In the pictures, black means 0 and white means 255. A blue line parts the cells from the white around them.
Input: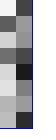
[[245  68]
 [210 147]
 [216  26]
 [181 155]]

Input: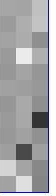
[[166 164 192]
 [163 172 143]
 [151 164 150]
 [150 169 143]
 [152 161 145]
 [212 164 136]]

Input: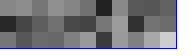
[[135 141 118 144 133 113  34 137  89  86  98]
 [118  87 107 104 128 153  59 154 128 168 205]]

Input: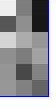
[[238 125  24]
 [212 172 150]
 [149  72 131]]

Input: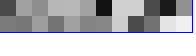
[[ 74 161 142 183 184 162  18 208 208  75  26 145]]

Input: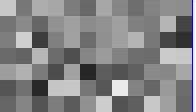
[[200 119 173 167 124 104 167 134 110 131 143 141]
 [126 207  61 128 161 109 144 159 180 120  69  47]
 [157 177 123  76 162  38  93  82  96 138 135 167]
 [102 133  84 125  91 145 205  83  95 200 160 105]]
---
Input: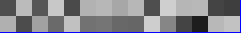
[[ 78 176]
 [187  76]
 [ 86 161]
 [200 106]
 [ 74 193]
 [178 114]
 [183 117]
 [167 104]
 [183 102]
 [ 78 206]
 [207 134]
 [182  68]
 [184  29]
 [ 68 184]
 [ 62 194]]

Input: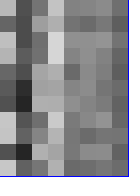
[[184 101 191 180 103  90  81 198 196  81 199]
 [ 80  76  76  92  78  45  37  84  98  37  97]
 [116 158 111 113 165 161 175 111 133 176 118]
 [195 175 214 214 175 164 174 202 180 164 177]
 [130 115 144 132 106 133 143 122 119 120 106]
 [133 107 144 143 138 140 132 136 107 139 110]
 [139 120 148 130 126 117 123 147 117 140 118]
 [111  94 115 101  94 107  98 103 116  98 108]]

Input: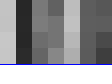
[[195 194 199 198]
 [ 39  40  39  43]
 [121 124 109 101]
 [ 97 116 116 135]
 [189 193 183 174]
 [ 93  94  92  91]
 [ 87  93  74  62]]

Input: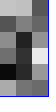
[[196  84 141 111  10 171]
 [192 128  34  50  41 116]
 [ 87 102 147 234 152 107]]

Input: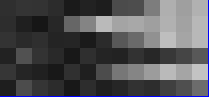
[[ 47  45  51  34  54  30]
 [ 52  31  42  81  37  76]
 [ 51  22  47  51  32  53]
 [ 44  39  36  41  24  44]
 [ 26 102  37  24  48  24]
 [ 34 132  26  47  31  45]
 [ 29 186  43  36  76  31]
 [ 75 164  88  34 119  38]
 [ 77 168 106  50 133  50]
 [125 159 145  39 156  45]
 [175 177 190  56 186  64]
 [159 162 165  69 165  79]
 [177 184 184  88 195 108]]

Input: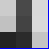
[[204 193  35]
 [ 73  67  43]
 [216 217 196]]
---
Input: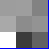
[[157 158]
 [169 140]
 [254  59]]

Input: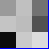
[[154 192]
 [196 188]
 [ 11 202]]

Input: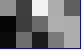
[[145  62]
 [  5  60]
 [ 11 110]]

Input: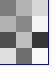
[[125 179]
 [177 135]
 [ 78 191]]

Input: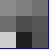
[[138 127]
 [110  77]
 [206  31]]

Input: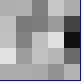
[[174 176]
 [191 122]
 [192 129]]

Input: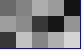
[[105 131]
 [158 139]
 [ 54 194]]
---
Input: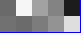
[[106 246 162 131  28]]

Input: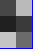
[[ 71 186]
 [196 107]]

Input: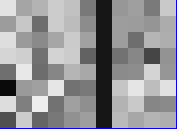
[[227 165 179 204 193 121  22 151 159 122 201]
 [222 154 138 166 203 161  22 157 110 181 174]
 [111 232 109 134 181 168  22 139 141 212 150]
 [221 127 238 114 160 143  22 179 201 134 138]]

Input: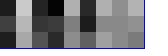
[[ 28 202  36   4 176  41 176 143 179]
 [ 30 168  83  42 141  96 160 138 123]]

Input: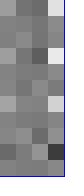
[[157 115 108 225]
 [128 138 117 134]
 [131 124 122 138]
 [164 132 130 210]
 [134 142 108 144]
 [130 125 124 136]]

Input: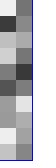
[[240 116]
 [191 171]
 [124  57]
 [156 228]
 [238 162]]
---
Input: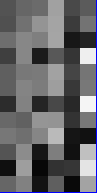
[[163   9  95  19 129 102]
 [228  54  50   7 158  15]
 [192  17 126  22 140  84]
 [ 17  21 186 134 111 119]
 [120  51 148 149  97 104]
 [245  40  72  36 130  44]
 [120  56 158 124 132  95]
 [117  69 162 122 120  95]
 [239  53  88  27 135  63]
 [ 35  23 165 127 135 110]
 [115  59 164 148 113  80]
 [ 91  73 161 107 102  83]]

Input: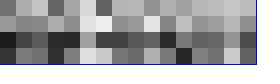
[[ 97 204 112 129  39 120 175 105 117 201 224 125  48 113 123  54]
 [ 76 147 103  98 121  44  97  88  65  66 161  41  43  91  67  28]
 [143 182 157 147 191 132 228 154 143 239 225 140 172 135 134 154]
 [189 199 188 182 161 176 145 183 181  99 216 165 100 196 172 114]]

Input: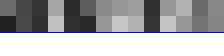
[[132 116 151 195  54 178 198 150  41  47 193  48  73  34]
 [136 105 179 150  48 159 151 137  93  44 165  52  70 108]]

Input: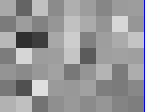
[[126 132 150 139 153 143 115 192 178]
 [136 123 126 161 152 154 223  80 120]
 [173 123 180 149 120 162 152 138 148]
 [159 161 159  91 197 158 157 214 124]
 [196 171 158 129 205 168  61  47 184]
 [150 215 148 171 193 150 130 157 123]
 [157 155 134 157 175 139 193 100 169]]

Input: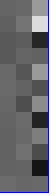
[[105 103 108]
 [ 21 100  99]
 [ 76 113  98]
 [126 105  98]
 [ 35 107 100]
 [140  78 103]
 [ 81  99 106]
 [154  86 105]
 [ 98 101  89]
 [ 38  93  89]
 [220 116  96]
 [154 104 101]]

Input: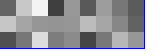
[[151 183 120  69 139 125 221 119  80]
 [ 98 135 166 188 150 148 150 165 198]
 [ 91 119 157  89 152  63 244 200 100]]
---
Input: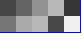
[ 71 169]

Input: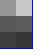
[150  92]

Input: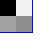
[  1 142]

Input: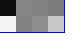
[ 14 129]

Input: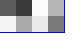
[ 92 170]

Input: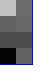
[193 104]
